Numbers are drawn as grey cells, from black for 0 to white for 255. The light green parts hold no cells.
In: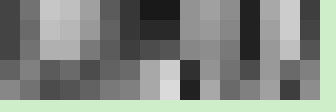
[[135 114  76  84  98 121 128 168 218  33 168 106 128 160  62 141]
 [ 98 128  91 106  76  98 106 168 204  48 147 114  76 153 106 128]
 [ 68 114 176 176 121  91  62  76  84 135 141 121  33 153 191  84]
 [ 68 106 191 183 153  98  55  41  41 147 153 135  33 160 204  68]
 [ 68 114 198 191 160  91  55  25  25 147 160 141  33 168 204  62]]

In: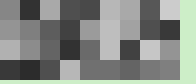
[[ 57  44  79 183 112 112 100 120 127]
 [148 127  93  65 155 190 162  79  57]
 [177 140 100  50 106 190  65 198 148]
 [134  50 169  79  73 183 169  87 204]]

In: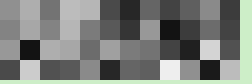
[[ 74 204  81  89 138  39 101  95 238 144  26 188]
 [144 174 115 188 182  74  39 101  67  95 138  60]
 [131 167 131 182 123  89  53 152  19  60 108  67]
 [152  19 174 167 108 160 123 115  67  32 212  81]]

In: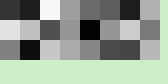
[[226 191  80 150   2 150 205 121]
 [129  14 199 170 135  74  68 184]
 [ 52  30 247 158 107  93  30 177]]

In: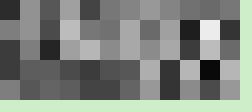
[[ 60 126  37 160 182 139 168 139 168  60 188 106]
 [126 146  75 188 119 113 168 106 160  30 236  52]
 [ 44 146  87 160  68 119 132 152 132 113 106 119]
 [ 60  93  93  75  60  81  87 174  52 182   9 182]
 [126  87 100  93  68  68 100 152  52 139  75 152]]

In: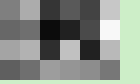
[[103 111  12  33  74 248]
 [164 178  46 193  33 185]
 [127 172  53  89  67 199]
 [ 95 111 157 149 141 119]]

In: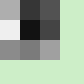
[[239  18  68]
 [174  54  82]
 [139 123 160]]
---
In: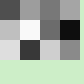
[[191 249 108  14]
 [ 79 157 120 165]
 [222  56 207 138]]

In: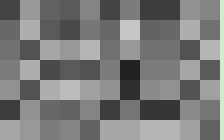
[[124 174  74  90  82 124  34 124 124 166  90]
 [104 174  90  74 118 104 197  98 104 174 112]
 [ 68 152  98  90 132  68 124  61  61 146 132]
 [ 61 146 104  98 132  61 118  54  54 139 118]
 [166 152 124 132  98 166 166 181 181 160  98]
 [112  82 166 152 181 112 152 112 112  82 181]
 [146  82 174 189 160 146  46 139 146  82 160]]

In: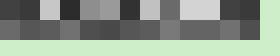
[[106  86  92 113  79  73  86  92 121 100 100 113  79]
 [ 65  58 199  44 142 154  50 193 106 211 211  65  58]]

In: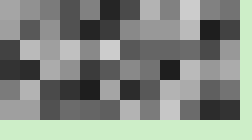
[[123 179  74  51  30 165  44  88 179 171  95 115]
 [159 159  81 107 101  95 179 123 198 107  44  51]
 [165 145 123  81 129  37  74 179 129 204 129 115]
 [159  88 145  81  37  59 137 152 152 186  30  66]
 [ 66 186 159 192 137 204  88 101 101 107  74 152]
 [ 51  44 171 145  59  88 137 115  30 186 152 171]]

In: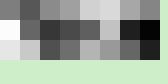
[[252 102  55  74  95 194  31   4]
 [230 201  80 110 180 153 102  31]
 [126  87 139 160 209 217 167 133]]

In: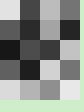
[[ 23  76  58 195]
 [218 180 143 232]
 [ 90  43 164  37]
 [226  70 188 116]
 [ 96  30 210 116]]

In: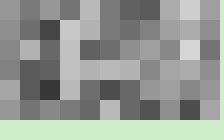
[[165  90  55 185 110  77 104 151 159 136 151]
 [143 110  69 200 178 122 110 129 159 172 143]
 [129  90  97 192 178 185 178 136 165 172 143]
 [136 178 104 192  97 110 143 159 136 214 116]
 [151 116 136 122 104 185 104  83 143  77 165]
 [151 122 151 116 185 122  97  90 172 206 159]]

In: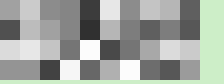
[[148 148  66 246 103 176 252 109  87 155]
 [161 203 140 133  60 231 140 196 182  95]
 [ 80 188 161 133  48 182 125  95 125  87]
 [219 231 196 117 252  73 117 168 219 203]]

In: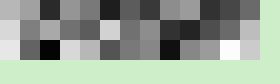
[[231  99   4 216 183  84 121 135  16 135 155 252 203]
 [183 161  42 149 121  30  92  57 141 155  50  71 106]
 [216 127 169 113  92 210 113 141  50  36  78 106 189]]
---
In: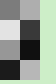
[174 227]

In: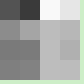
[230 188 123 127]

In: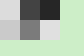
[ 38 123]

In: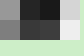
[213  61]

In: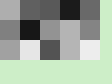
[105 180  83]

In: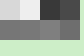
[ 73 127]

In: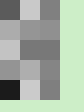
[128 149 195]

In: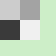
[163  58]

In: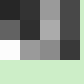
[ 72 171 154]
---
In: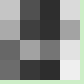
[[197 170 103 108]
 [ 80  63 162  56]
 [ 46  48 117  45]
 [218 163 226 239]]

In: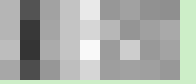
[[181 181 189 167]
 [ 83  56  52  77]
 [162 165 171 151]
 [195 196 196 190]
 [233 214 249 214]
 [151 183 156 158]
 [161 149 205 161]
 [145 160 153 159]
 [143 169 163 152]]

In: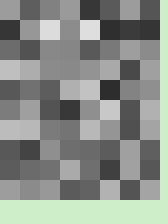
[[156  54 108 191  88 124 188  88  92 157]
 [ 94 151  82 173 113 159 184  68 107 139]
 [129 220 136 139  93  83 123 143 113 152]
 [154 140 134 137 176  56 116 110 170  91]
 [ 55 222  89 147 194 143 184 106 111  98]
 [ 90  47 121 169  45 200 149  92  64 178]
 [156  59 158  73 131  82  80 160 161  84]
 [ 85  53 139 160 143 177 164  95  87 164]]

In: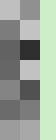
[[191 124  98 102 132 107 156]
 [144 195  47 194  81 123 168]]

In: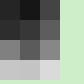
[[ 37  45 128 198]
 [ 22  55  91 196]
 [ 68  93 135 218]]

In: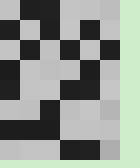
[[194  31 196  28  32 193  29 192]
 [ 31 196  30 196 195 191  29 195]
 [ 33  31 193 190 197  30  29 195]
 [196 197  30 193  31 191 194  30]
 [194  30 195  29  33 197 194  33]
 [189 195  31 192 198 181 193 174]]
